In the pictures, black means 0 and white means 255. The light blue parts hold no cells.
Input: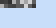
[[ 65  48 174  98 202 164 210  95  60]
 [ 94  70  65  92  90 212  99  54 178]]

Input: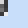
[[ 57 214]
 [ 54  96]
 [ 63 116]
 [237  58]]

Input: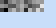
[[ 48 124 152 128 152  81 116 153 166 154 100]
 [133  86  82 137 173 137  74 104 115 228 150]
 [  2 141 179 122 164  38 182 124 211 144  60]]

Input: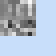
[[143 114 108 112 212 200 248 180 129]
 [131 155 112 174 150 128 218 133 123]
 [129 168 117 182 133 121 195 124 123]
 [139 140 113 169 152 125 207 132 125]
 [148 144 134 145 146 132 135 147 138]
 [190  80 160 151 112 101  56 100 174]
 [194  50 111 200 109  97 112  79 132]
 [126 175 138 110 180 205 179 184 142]
 [138 187 223 124 114 140  49 164 179]]

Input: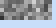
[[128 103 108  99 108 171 162 208 138 164  95  95 168]
 [117  93 165 130 148 163  92 167 134 129  73 155 129]
 [100 107  98 157 149 124  96 121 205 111  78 180 188]
 [157 141 148 132 103 124 174 142 152 132 156 129  97]
 [130 154  94 117  85 186 102 121 172 164 110 164  50]]

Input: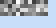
[[117 157  68 252 176  88 227  61  97 159  80  69]
 [151  59 179 201 111 106 121 131 208 201 166 164]
 [216 125 170  96 220 221 159 147 238 157 218 146]
 [102 150  86 235  79 129 134 158 122 105  92 110]]

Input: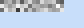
[[161 181 129 185  94 168 214 149 133 215 178 187 204 116  94 105]
 [188 155 180 240 200 218 115 185 177 153 163 124 158 249 155 234]
 [228 180 206  59 224 116 193 136 178 199 220 178 158 168 230 110]]
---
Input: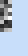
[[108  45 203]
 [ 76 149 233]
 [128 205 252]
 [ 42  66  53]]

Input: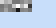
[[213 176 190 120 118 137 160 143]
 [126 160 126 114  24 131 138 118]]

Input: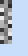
[[ 55 155  76]
 [236 130 156]
 [235 141 111]
 [177 160  45]
 [158 117 231]
 [ 55 135 175]]

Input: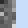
[[ 43  76 111 147]
 [ 79 114 113 168]
 [ 94 128 107  93]
 [ 98  96 105 214]]

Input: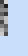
[[ 62 213]
 [136 137]
 [151 193]
 [126  98]
 [202  76]]

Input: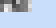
[[ 83 108 113  57 185 114 129 203]
 [114 240 196 119 100 116 131 199]]

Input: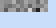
[[150 140 141 176 117 128 164 144 149 103 165 138]
 [148  91 157 162 101 143 112 211 104  33 178 147]]

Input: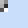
[[187 137]
 [ 85 252]]

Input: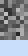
[[153  74 143 111  92  96 137]
 [153  52  54  88 183 139 112]
 [158  57 154 162  65 173 104]
 [ 93  74 108  80  74 155 104]
 [167 129 125 104  38 173 120]]
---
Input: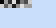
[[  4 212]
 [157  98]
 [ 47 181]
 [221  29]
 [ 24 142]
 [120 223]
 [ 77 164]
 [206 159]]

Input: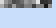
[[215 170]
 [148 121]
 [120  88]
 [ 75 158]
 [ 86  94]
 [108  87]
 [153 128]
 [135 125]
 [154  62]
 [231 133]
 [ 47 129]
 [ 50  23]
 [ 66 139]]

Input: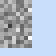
[[178 130 181 151 121 176 165 149 172 170 129 171]
 [134 177 151 104 147 136 188 101 159 116 193 194]
 [193 139 139 123 183 117  61 155 173 108 153 107]
 [167 191 180 128 164 143 143 163 158 211 207 148]
 [113 130 121 204 125 124 172 224 143 133  97 133]
 [121 113 160 131 206 155 104 110 120 173 115 169]
 [190 178 107 174 141 124 147 185 173  99 172 126]
 [173 140 235 171 111 164 126 182 133 251 146 118]]

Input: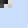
[[ 52  73]
 [ 28 219]
 [221 200]]

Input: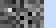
[[104  98 108  58 110  68 103]
 [ 73  96 140  95 112  56  97]
 [ 68  86 227 120  61  70  98]
 [ 31  94  32 153  50  96  64]
 [119 108  84  81 134  58 117]
 [ 38  51  74 146   1 140  43]
 [132 160  76 128 131 158 166]
 [ 83 143 131   6 118  11  84]
 [ 80 120 129 180  90  91 136]
 [119 106 156  70 106  81  71]
 [ 62 146  93 154  84 128 137]]

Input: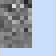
[[134  91 135 131 102  88  81 111 142 134 125 145]
 [120  80 109 161 104 123 116  95 134  91 121 126]
 [124  61  57 131 175 107 109  98 138 108 124  95]
 [108 220  87 122  83 176 124 155  80 127 108 127]
 [149 115 136 104  87 153 127 117 115 122 105 114]
 [109 195 101 120 153  90 122 147 128 131 114 116]
 [ 33  81 111 116  88 143 123  56 111 113 119 139]
 [ 90  53 167 145 179 152 112 151 100 121 120 124]]
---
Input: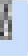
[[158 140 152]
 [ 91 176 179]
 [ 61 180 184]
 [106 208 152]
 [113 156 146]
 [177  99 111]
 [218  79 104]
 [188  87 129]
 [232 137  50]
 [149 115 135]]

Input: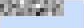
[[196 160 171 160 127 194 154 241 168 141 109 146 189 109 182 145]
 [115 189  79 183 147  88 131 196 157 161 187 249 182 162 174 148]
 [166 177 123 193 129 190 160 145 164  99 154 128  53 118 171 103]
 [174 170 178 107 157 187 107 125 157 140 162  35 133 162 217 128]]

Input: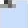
[[116 226 251  56]
 [104 162 159 155]]

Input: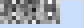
[[111 222 136 102  84 227  60 174 105  62  93 109 202 121 251]
 [ 90 195 203  82 107  81 143  97  96 149 108 138 183  97 104]
 [ 70 165 181  98 130  52 166 129 114 126  29 162 200  92  97]
 [123 157 106  93 147 226 170 172  80 145 134 184 169 136 250]
 [137 136 188 157 151  68 208 154 156 161  88 176 186 142  74]
 [200 104 149 199 113 201  89 148 197  90 233  77 156 161 157]]

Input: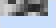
[[ 93 106 191 176  61  61 185 151  68 118 134 148]
 [ 71 112 193 209 203 182 146 104  77  50  36  40]
 [ 88 137 193 208 201 175 139  96  68  43  37  49]
 [ 86  66 186 204 150 102  50  50 105 184 203 150]]

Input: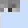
[[132 133 137 140 124]
 [103 140 162 149 117]
 [183 167 134 225  51]]
